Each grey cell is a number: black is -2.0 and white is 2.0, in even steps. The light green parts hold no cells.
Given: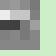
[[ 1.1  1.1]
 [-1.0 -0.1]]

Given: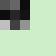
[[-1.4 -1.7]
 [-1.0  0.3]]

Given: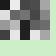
[[-0.4 -0.2]
 [ 0.9 -1.5]]

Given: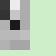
[[ 1.1  0.7]
 [-1.6  0.7]]

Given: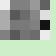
[[-0.6 -0.3]
 [-0.1 -0.1]]

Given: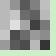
[[ 1.1 -0.3]
 [ 1.5  0.6]]
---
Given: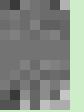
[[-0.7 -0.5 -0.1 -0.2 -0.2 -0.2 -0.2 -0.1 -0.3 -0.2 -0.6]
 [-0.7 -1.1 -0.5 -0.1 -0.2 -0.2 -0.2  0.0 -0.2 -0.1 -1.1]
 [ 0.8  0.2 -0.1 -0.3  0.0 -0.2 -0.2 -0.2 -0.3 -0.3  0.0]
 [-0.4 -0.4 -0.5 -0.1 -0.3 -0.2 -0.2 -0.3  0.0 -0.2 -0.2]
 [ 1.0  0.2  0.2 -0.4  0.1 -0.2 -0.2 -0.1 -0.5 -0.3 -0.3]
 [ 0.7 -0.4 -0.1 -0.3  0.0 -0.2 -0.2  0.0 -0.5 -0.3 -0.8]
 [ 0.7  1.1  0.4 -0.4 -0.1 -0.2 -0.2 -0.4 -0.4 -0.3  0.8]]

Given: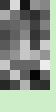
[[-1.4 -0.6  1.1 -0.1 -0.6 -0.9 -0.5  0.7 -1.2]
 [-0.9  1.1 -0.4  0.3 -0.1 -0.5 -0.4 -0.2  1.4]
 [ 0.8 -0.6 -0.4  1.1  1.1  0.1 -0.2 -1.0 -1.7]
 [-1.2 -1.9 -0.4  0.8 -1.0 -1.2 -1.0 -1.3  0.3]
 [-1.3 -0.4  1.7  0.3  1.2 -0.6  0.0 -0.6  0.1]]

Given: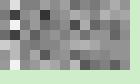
[[ 0.4  0.3  1.2 -0.3  0.3 -0.1  0.3]
 [ 1.8  0.9  0.9 -1.0  1.8 -1.0  1.5]
 [ 0.2  0.0  0.0  0.4 -0.1  0.2  0.0]
 [ 0.4  0.6 -0.1 -0.5  0.4  0.4  0.0]
 [ 0.8 -0.6  0.1  0.1 -0.3 -1.2  0.5]
 [ 0.6  0.2  0.1  0.3 -0.1  0.1  0.2]
 [ 0.2  0.3  0.4  0.0  0.2  0.3  0.5]
 [ 0.9 -0.4  0.7  0.4 -0.8  0.7 -0.3]
 [-0.6  0.0  0.8 -0.2  0.7  0.5  0.1]
 [-0.2  0.2  0.6  0.3 -0.4  0.1 -0.1]
 [ 0.0  0.1  0.3  0.3  0.0  0.8  0.3]
 [-0.5  0.3  0.3 -0.4 -0.3  0.5  0.7]
 [ 0.2  0.3  0.3  0.2  0.3  0.6  0.3]]

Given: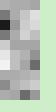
[[ 0.7  0.2  0.7  1.8  1.6  1.2 -0.1 -1.6 -0.1  0.8]
 [ 0.6  0.8  0.7  1.0  1.0  0.6  0.7  0.4  0.7  0.7]
 [-0.3  1.0  0.8  0.6  0.8  0.6  1.3  1.2  1.1  0.7]
 [ 0.4  1.2  0.9 -0.3  0.3  0.6  1.0  1.4  1.5  0.6]]

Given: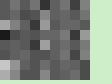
[[ 0.7  1.1 -0.7 -0.6 -1.6  0.6 -0.6 -0.6]
 [ 0.1  0.3 -0.5 -0.5 -0.8  0.0 -0.4 -0.2]
 [-0.7 -0.5 -0.4 -0.6 -0.6 -0.5 -0.8 -0.6]
 [-0.7 -0.7 -0.7 -1.1 -0.7 -1.1 -0.7 -0.2]
 [ 0.1 -0.3 -0.7  0.5 -0.4  0.4  0.1 -1.2]
 [-0.6 -0.6 -0.5 -0.5 -0.4 -0.6 -0.5 -0.5]
 [-0.5 -0.4 -0.2 -0.3 -0.1 -0.4 -0.4 -0.2]
 [-0.3 -0.5 -0.9 -0.6 -1.1 -0.4 -0.6 -1.0]
 [-0.8 -0.8  0.0 -0.1  0.4 -0.6 -0.2  0.0]]

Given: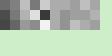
[[-0.9 -0.8 -0.3]
 [-0.4 -0.1  0.0]
 [ 0.4  0.8  1.0]
 [ 0.2  1.5 -0.1]
 [ 1.8 -1.1  1.2]
 [ 0.7  0.7  0.7]
 [ 0.3  0.3  0.7]
 [ 1.0  0.5  0.5]
 [ 0.7  0.5  1.0]
 [ 0.5  0.8  0.6]]

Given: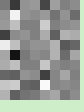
[[ 0.8  1.1 -0.4  0.7  0.6  1.7 -1.0  0.4  0.3 -0.1]
 [-0.5  1.2 -0.5  1.0 -1.7  1.0  0.2  1.0  1.8 -1.1]
 [-0.2 -0.4  0.3  0.0 -0.1  0.1  0.3  0.0  0.3  0.3]
 [-0.1 -0.5  0.2  0.0  0.2  0.3  0.0  0.0  0.2  0.4]
 [ 0.4  1.9 -1.0  1.1  0.1  0.3  0.7  1.2  0.4 -0.9]
 [ 0.6  0.1  0.1  0.2  0.8  0.8 -0.5  0.0 -0.2  0.5]
 [-0.1  0.2  0.6  0.0 -0.3 -0.6  0.8  0.2  0.3  0.0]
 [ 0.2  0.1  0.0  0.1  0.6 -0.4  0.7  0.3 -0.3  0.2]]

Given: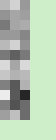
[[ 0.5  0.0  1.7  0.0  1.1  1.4 -0.1  0.9  0.4 -0.1  0.3  0.9]
 [ 1.0 -0.7 -0.6 -0.6  0.8  0.6 -0.5  1.3  0.4  0.6  0.6  1.3]
 [-0.3 -0.3 -1.4  0.8  0.9  1.4 -0.1  0.3  0.1  0.7  0.5  0.4]]
